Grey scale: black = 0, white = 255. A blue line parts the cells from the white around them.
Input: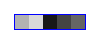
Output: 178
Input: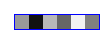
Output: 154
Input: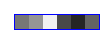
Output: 119
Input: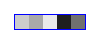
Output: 204
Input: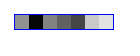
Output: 145
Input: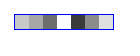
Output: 200
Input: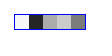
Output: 247
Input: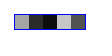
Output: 165
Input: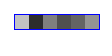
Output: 195
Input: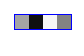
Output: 164
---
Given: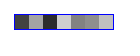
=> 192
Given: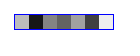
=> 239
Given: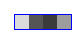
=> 157
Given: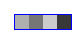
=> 56
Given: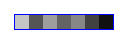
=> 17
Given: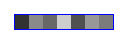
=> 124
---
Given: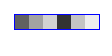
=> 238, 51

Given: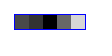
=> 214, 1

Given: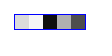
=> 246, 14

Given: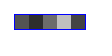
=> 191, 46

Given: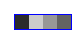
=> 203, 43

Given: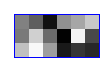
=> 249, 2

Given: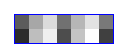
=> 254, 44
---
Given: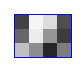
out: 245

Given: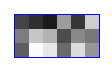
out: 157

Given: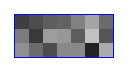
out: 130

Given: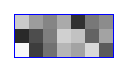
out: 48

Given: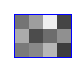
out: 158

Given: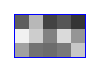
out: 66

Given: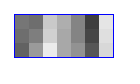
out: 132

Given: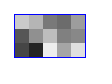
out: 121
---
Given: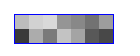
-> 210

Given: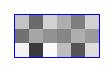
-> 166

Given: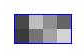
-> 190

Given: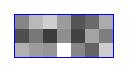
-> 120

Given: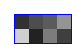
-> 77

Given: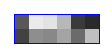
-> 235

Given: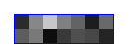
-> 135

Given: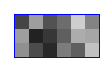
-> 34

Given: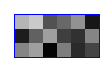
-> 97

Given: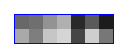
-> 111
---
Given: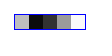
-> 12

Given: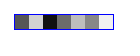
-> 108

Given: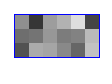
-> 165

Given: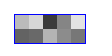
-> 105

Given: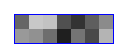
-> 31

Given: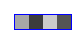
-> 167

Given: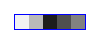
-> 185
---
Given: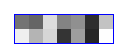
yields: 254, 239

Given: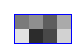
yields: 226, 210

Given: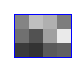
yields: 234, 191

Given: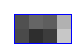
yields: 199, 177

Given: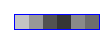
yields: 196, 152

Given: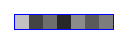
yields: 194, 139

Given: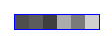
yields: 207, 172

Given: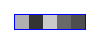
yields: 202, 176
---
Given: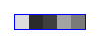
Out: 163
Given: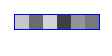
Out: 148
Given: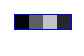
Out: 195
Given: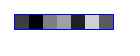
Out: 208
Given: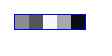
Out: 168
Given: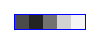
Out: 210
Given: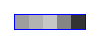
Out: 133
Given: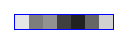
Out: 102
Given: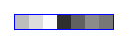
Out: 139
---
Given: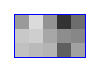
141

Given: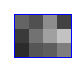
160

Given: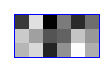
196

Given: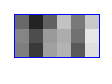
113

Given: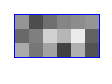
235

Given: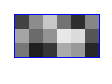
219

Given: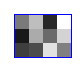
106

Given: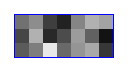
97

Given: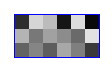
106
